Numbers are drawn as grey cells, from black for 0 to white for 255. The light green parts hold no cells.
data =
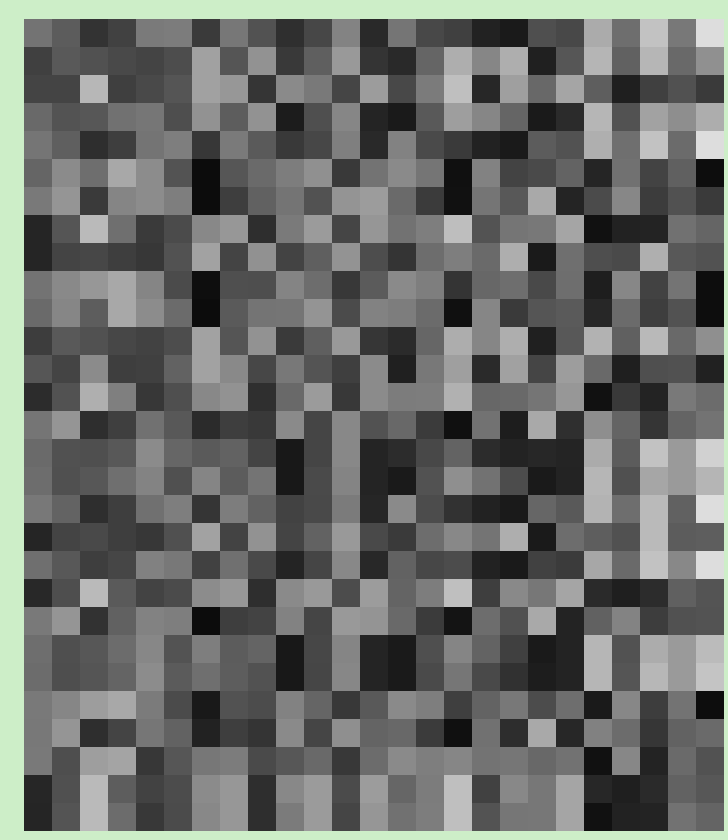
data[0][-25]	115
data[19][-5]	167
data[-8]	[121, 149, 50, 97, 130, 126, 12, 62, 67, 130, 69, 153, 148, 105, 59, 20, 109, 81, 169, 35, 97, 131, 61, 81, 83]
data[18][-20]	80
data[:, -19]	[58, 161, 161, 146, 55, 12, 12, 136, 162, 14, 12, 162, 162, 136, 43, 90, 133, 53, 162, 65, 140, 12, 126, 111, 25, 34, 119, 139, 136]
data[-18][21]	96
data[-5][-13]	89
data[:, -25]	[115, 64, 68, 105, 117, 101, 121, 37, 37, 115, 106, 61, 86, 44, 117, 106, 109, 120, 37, 111, 40, 121, 110, 108, 121, 120, 121, 38, 37]
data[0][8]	82
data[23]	[108, 78, 85, 100, 140, 91, 111, 93, 82, 24, 70, 135, 36, 26, 74, 118, 73, 49, 29, 35, 182, 85, 183, 154, 196]
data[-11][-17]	146
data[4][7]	122
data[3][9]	28
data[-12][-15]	73
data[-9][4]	67
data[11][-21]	66
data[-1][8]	46
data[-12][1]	99
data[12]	[86, 68, 139, 62, 64, 98, 162, 137, 71, 120, 84, 63, 139, 32, 120, 159, 42, 161, 69, 157, 105, 31, 79, 81, 33]
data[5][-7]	74
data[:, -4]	[110, 97, 31, 82, 111, 113, 135, 34, 74, 135, 107, 96, 31, 57, 100, 92, 80, 110, 81, 106, 31, 131, 82, 85, 135, 108, 135, 31, 34]
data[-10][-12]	98
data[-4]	[120, 149, 46, 68, 118, 98, 34, 62, 52, 138, 69, 143, 100, 104, 59, 16, 113, 45, 169, 39, 129, 108, 54, 98, 106]
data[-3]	[121, 78, 158, 164, 55, 86, 119, 124, 74, 87, 105, 56, 108, 138, 126, 134, 115, 118, 104, 114, 17, 135, 35, 106, 82]
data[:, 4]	[122, 68, 73, 118, 116, 140, 140, 58, 55, 133, 140, 66, 64, 55, 113, 139, 131, 112, 55, 129, 67, 130, 135, 140, 123, 118, 55, 66, 56]
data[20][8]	46
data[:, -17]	[82, 146, 53, 146, 90, 106, 97, 46, 145, 78, 116, 146, 71, 47, 57, 68, 116, 98, 146, 73, 46, 67, 100, 82, 76, 52, 74, 46, 46]
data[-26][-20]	78
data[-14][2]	79
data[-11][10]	98
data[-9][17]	137
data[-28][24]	144
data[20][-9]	62
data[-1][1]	84

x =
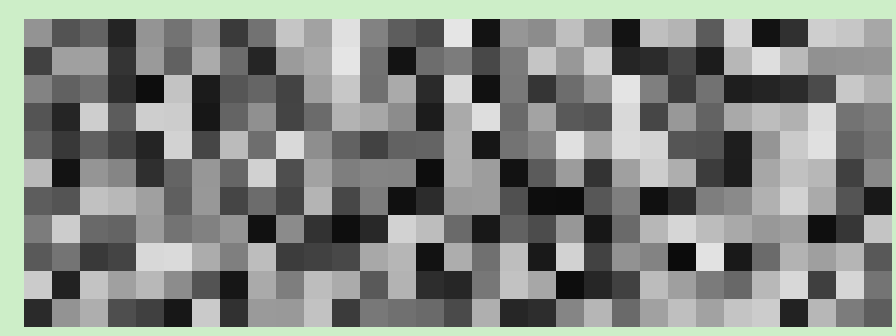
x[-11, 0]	147
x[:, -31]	[147, 65, 131, 84, 99, 186, 93, 124, 89, 203, 42]
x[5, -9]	205
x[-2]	[203, 34, 195, 160, 184, 140, 83, 22, 170, 126, 189, 171, 89, 179, 45, 38, 119, 194, 167, 13, 38, 65, 188, 159, 123, 104, 184, 216, 63, 214, 116]
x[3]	[84, 37, 206, 92, 206, 204, 23, 100, 144, 68, 107, 179, 167, 140, 28, 170, 222, 106, 163, 89, 82, 217, 70, 152, 99, 169, 189, 177, 219, 115, 126]
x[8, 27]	179
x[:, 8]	[114, 37, 101, 144, 110, 209, 108, 17, 189, 170, 154]
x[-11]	[147, 83, 99, 36, 148, 115, 151, 58, 114, 197, 162, 224, 130, 93, 73, 229, 19, 150, 140, 191, 144, 19, 191, 180, 91, 213, 18, 48, 206, 198, 167]
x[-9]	[131, 97, 112, 46, 13, 195, 27, 86, 101, 67, 159, 199, 112, 170, 42, 217, 17, 121, 53, 109, 149, 228, 127, 61, 114, 30, 36, 43, 75, 200, 176]
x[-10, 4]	154
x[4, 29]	100
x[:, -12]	[191, 152, 109, 89, 224, 156, 12, 151, 210, 13, 133]
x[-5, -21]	180
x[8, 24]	226
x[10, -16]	74
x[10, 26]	204
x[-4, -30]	204
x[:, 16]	[19, 72, 17, 222, 22, 157, 157, 24, 112, 119, 175]
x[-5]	[93, 84, 193, 184, 160, 95, 152, 69, 108, 68, 180, 71, 125, 16, 44, 155, 157, 80, 13, 12, 87, 127, 16, 46, 126, 138, 177, 210, 170, 84, 24]
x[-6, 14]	13
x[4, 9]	217
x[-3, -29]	57
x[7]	[124, 204, 105, 100, 155, 115, 129, 149, 17, 139, 50, 14, 40, 210, 189, 106, 24, 98, 76, 151, 23, 106, 183, 214, 188, 169, 152, 159, 15, 54, 196]
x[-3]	[89, 116, 57, 68, 216, 218, 172, 127, 189, 60, 65, 72, 168, 182, 18, 173, 112, 190, 25, 210, 66, 146, 131, 11, 226, 25, 107, 179, 159, 181, 88]

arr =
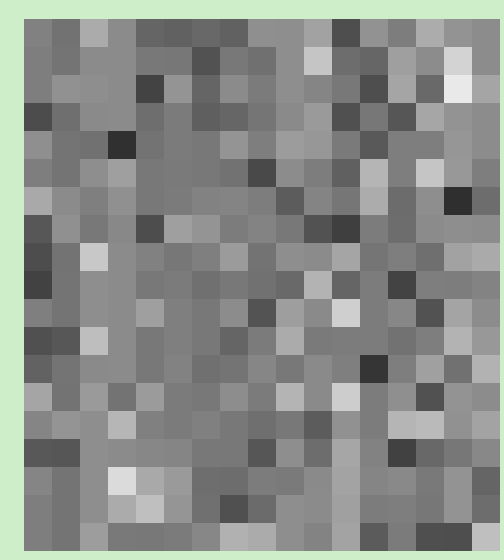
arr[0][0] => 129
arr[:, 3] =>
[139, 139, 139, 139, 48, 159, 144, 136, 139, 139, 139, 139, 139, 115, 182, 139, 219, 171, 121]
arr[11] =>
[80, 87, 190, 139, 120, 127, 120, 101, 123, 171, 122, 124, 124, 114, 126, 179, 152]
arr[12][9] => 120
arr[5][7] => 114
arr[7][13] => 109
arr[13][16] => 140
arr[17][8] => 107
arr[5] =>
[126, 116, 142, 159, 120, 122, 120, 114, 73, 140, 125, 96, 181, 126, 197, 152, 126]
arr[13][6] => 120
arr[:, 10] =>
[162, 197, 133, 154, 151, 125, 132, 82, 139, 179, 138, 122, 138, 138, 92, 109, 138, 139, 131]
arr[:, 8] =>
[143, 112, 123, 117, 126, 73, 125, 131, 115, 113, 83, 123, 134, 123, 111, 86, 124, 107, 171]
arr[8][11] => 165
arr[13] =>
[165, 115, 154, 115, 155, 123, 120, 141, 123, 180, 138, 205, 124, 143, 81, 147, 140]
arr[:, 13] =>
[125, 159, 165, 86, 126, 126, 108, 109, 126, 67, 135, 114, 126, 143, 181, 65, 137, 126, 123]
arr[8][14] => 111
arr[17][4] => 191
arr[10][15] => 164
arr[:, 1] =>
[114, 116, 145, 111, 116, 116, 139, 144, 115, 116, 116, 87, 116, 115, 148, 86, 116, 116, 116]
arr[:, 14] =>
[172, 140, 105, 166, 126, 197, 142, 139, 111, 126, 82, 126, 160, 81, 186, 104, 121, 119, 79]
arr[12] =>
[98, 116, 138, 139, 120, 130, 112, 116, 134, 120, 138, 127, 53, 126, 160, 113, 178]
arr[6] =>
[169, 139, 127, 144, 120, 123, 130, 132, 125, 92, 132, 118, 172, 108, 142, 47, 109]
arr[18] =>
[126, 116, 157, 121, 120, 123, 135, 177, 171, 142, 131, 163, 91, 123, 79, 78, 191]
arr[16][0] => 133
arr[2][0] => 126

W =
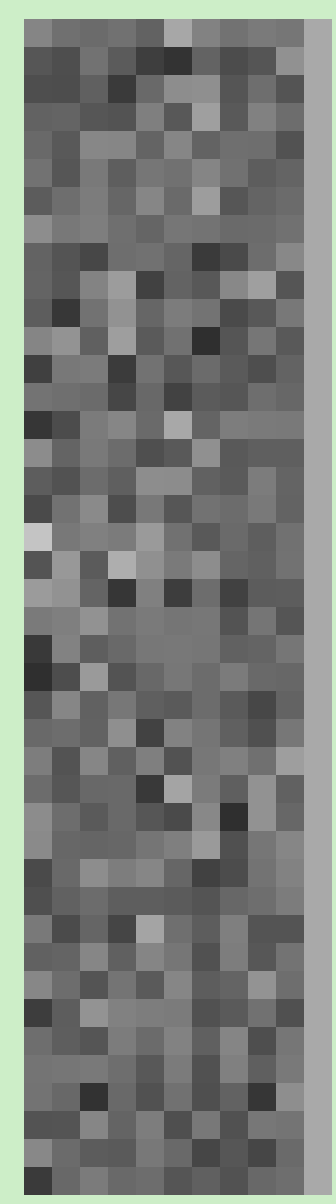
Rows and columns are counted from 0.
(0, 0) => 133
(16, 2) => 108
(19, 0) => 84
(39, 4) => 125
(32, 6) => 93
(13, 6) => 91
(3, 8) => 129
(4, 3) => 134
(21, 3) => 114
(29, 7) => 80
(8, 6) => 58
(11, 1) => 147
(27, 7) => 95
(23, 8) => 105
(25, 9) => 119
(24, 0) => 86
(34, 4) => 90
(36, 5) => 130
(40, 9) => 106
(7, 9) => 113
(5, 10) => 169
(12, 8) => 78
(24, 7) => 90
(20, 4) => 128
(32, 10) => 169
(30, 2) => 141
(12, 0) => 64
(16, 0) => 93
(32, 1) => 75
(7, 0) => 141
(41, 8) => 104
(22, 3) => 105
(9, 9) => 85
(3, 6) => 159
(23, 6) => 108
